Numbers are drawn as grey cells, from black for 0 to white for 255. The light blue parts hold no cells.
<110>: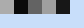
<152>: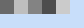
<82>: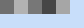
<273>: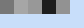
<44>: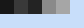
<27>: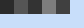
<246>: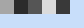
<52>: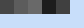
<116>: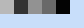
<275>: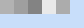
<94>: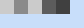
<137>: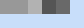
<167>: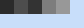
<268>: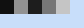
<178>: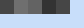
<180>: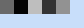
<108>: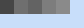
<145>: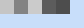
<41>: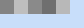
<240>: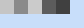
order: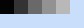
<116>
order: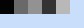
<116>

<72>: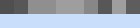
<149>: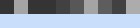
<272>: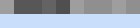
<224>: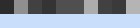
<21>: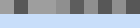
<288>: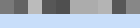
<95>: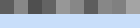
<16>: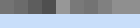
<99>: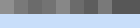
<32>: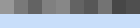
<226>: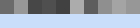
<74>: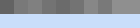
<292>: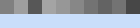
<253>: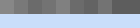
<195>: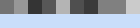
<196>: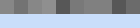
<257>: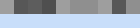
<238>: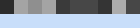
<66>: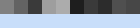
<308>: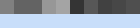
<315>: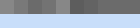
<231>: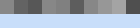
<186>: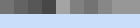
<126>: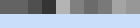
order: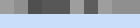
<257>
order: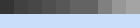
<308>
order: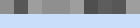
<257>
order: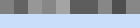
<95>
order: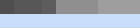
<257>
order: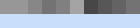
<186>

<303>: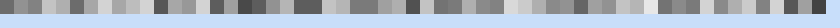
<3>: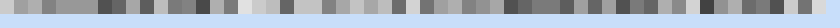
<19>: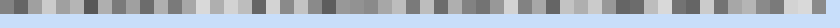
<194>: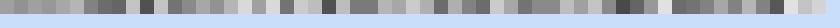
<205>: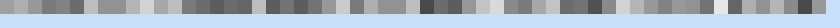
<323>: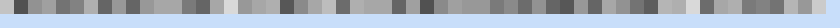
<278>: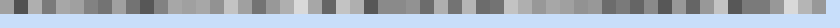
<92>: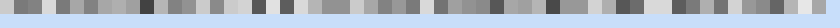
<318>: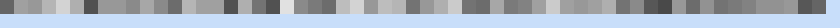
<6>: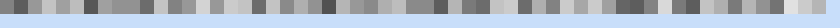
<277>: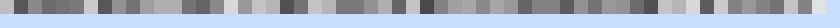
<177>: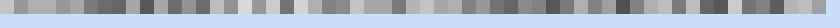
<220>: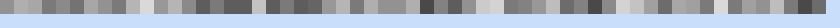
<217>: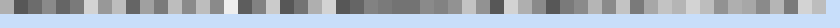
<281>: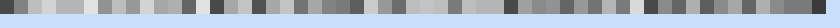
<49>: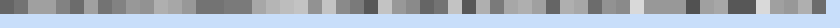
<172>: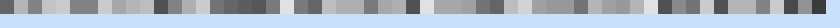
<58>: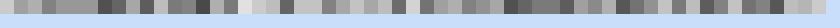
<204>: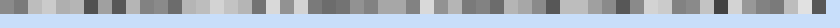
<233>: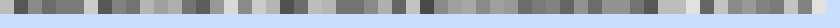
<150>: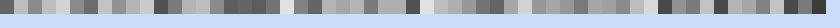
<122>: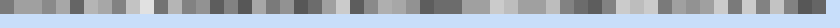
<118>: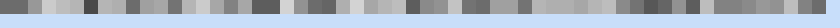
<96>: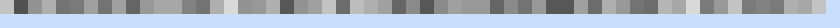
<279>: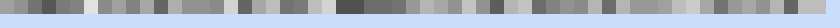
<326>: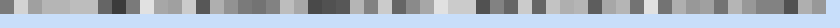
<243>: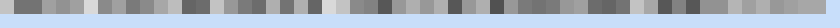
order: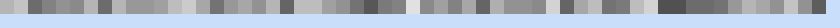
<279>
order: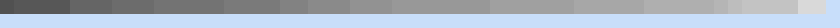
<49>
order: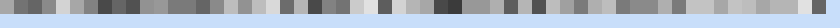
<150>
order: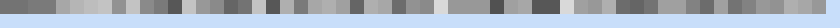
<49>
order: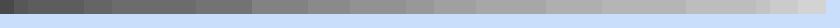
<118>
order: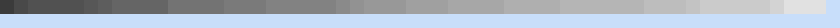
<172>

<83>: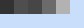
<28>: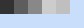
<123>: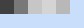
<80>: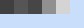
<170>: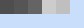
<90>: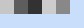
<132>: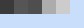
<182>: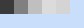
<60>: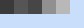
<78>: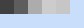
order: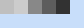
<28>
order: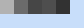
<83>

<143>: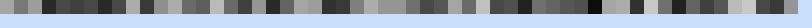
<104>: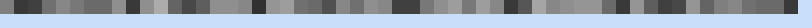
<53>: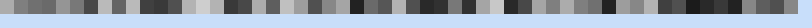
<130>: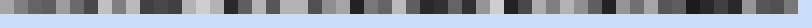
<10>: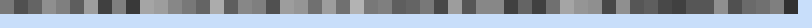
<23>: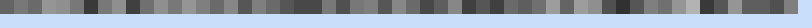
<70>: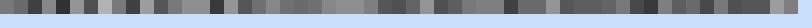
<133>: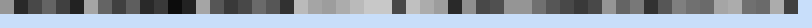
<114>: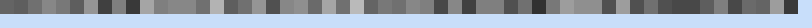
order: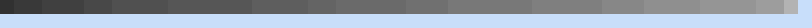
<70>
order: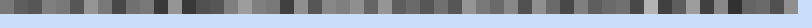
<23>
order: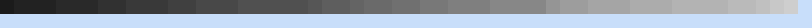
<53>
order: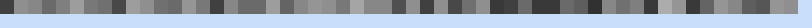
<104>
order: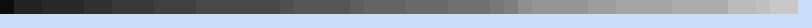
<133>
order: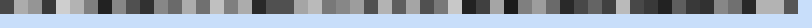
<53>
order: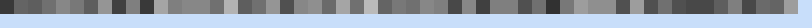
<114>

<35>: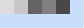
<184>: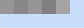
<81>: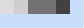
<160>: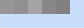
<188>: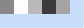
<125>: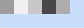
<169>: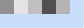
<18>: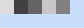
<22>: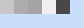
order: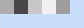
<125>
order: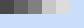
<35>
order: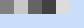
<18>
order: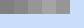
<184>

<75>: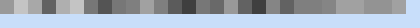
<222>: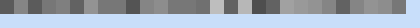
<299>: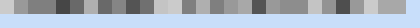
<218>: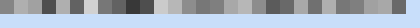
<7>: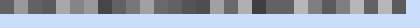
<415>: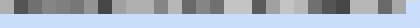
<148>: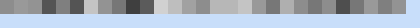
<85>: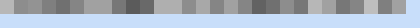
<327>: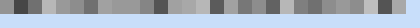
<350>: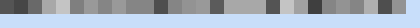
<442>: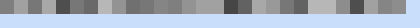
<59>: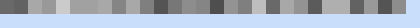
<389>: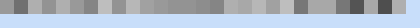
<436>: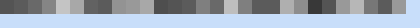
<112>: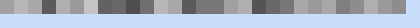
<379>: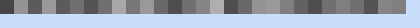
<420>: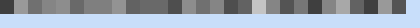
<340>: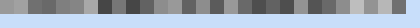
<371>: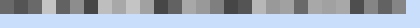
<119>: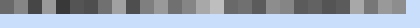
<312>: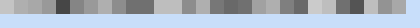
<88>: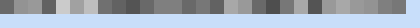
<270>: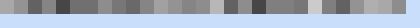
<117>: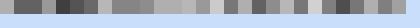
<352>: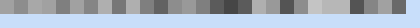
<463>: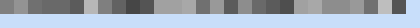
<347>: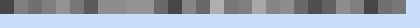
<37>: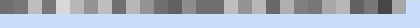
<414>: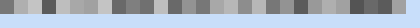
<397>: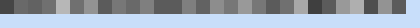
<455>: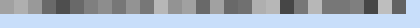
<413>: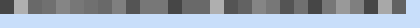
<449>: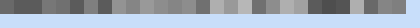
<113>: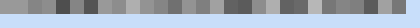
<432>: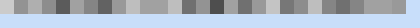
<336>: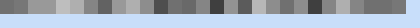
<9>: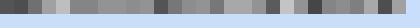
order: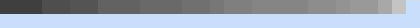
<420>
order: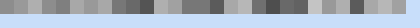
<112>

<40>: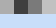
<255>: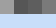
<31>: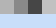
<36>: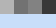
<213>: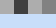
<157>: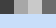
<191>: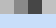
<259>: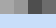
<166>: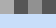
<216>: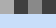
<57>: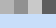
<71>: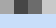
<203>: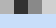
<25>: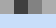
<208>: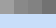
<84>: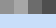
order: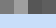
<255>
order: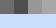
<259>
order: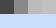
<191>
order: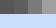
<255>
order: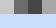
<71>
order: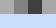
<25>

